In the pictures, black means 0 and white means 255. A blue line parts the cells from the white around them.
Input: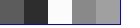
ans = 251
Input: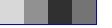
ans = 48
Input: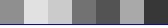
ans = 203
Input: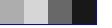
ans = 104
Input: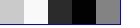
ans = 43
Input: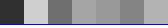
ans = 111
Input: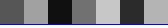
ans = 16
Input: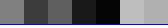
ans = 95
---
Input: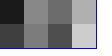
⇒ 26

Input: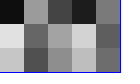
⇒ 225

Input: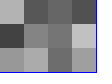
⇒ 66

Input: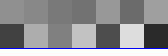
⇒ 144

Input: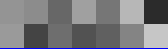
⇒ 148

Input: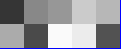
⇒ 53

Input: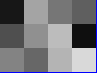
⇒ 79
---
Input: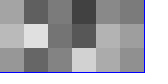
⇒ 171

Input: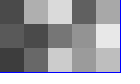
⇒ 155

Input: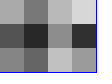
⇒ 193

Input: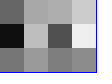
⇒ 126

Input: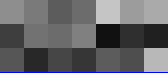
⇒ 78

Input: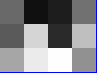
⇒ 254

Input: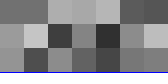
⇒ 119

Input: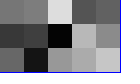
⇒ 171
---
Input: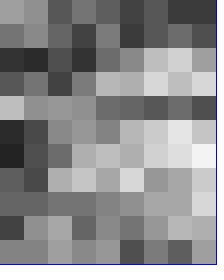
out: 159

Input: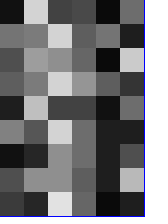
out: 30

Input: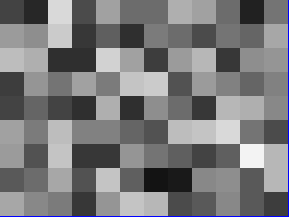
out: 61

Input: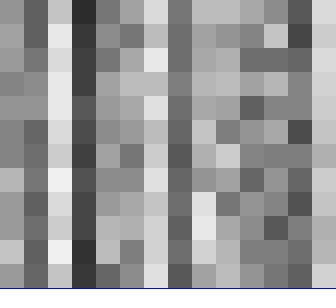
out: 210

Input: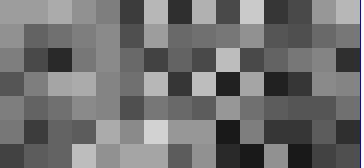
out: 79
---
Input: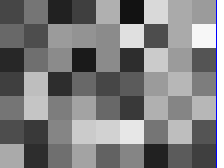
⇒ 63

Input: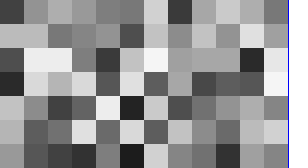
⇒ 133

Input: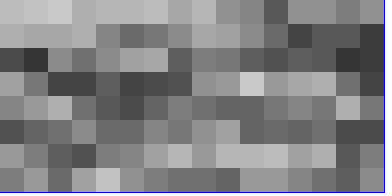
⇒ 139

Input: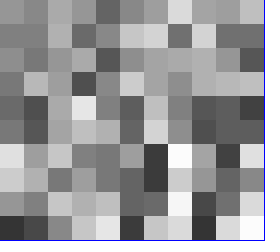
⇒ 252

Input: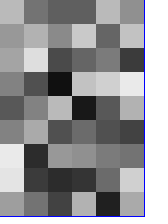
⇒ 170
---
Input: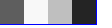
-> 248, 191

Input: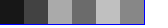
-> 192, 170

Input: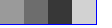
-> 210, 154

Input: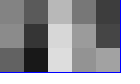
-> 221, 215

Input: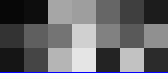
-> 229, 208

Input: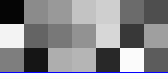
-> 251, 243
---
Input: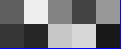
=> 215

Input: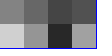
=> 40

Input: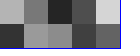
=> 64

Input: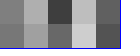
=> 206

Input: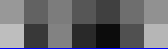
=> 80

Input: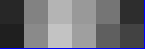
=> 95
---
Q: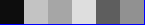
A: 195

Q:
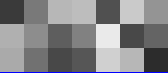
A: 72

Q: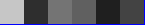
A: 46

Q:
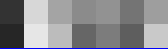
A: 188

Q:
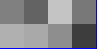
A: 120

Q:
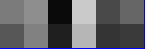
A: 129

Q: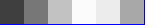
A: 119

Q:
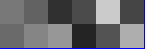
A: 133

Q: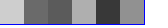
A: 106
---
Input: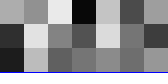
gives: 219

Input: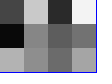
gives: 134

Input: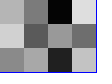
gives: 90

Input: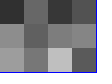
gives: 96

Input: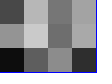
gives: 202

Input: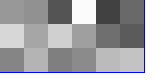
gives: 159

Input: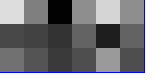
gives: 99

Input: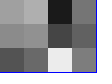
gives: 145

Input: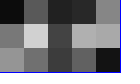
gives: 67

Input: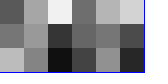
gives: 102
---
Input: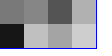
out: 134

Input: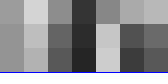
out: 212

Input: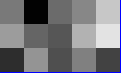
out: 2

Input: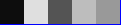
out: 223

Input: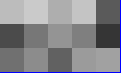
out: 202

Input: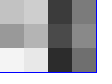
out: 206

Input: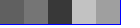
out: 117

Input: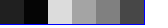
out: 5

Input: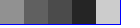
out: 96
